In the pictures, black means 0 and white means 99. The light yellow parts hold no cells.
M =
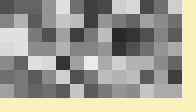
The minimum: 16
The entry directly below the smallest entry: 20
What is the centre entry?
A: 51
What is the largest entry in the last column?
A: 80
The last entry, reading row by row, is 66
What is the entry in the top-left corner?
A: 31
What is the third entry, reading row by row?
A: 39
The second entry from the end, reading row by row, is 66
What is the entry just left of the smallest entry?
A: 73
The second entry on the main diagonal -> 69
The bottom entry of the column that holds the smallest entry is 58
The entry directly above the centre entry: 47
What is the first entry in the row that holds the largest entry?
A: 54
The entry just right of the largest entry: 66
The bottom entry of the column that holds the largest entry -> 35
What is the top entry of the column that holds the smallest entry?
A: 80
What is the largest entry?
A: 91
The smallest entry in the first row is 24
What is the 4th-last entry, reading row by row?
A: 54
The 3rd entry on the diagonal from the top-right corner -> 31
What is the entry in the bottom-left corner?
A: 62
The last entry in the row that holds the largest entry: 39
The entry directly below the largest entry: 47
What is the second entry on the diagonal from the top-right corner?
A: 54

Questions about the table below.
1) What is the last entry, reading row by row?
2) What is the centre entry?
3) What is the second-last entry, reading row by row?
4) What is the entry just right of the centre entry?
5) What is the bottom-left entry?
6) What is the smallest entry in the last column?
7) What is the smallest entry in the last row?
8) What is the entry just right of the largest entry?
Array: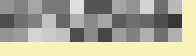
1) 68
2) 53
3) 43
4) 64
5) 57
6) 21
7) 27
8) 33

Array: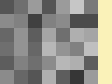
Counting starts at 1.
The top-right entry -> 47
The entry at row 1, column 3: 60
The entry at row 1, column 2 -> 43
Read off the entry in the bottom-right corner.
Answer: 60
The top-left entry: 33
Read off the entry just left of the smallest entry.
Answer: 36
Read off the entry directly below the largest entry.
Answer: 29
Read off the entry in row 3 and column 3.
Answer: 36
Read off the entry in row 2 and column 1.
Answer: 54
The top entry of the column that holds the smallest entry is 77
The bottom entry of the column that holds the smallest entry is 21
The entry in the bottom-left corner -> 54

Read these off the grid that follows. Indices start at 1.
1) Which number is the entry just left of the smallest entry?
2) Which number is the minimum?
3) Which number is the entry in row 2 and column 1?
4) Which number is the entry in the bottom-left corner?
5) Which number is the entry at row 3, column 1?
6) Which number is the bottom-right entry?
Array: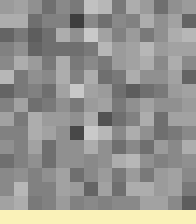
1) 50
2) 24
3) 67
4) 63
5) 39
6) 36

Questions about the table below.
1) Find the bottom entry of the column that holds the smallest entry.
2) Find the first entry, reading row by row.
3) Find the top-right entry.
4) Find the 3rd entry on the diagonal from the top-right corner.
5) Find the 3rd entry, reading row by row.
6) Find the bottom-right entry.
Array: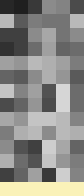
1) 39
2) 15
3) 29
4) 65
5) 22
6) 51
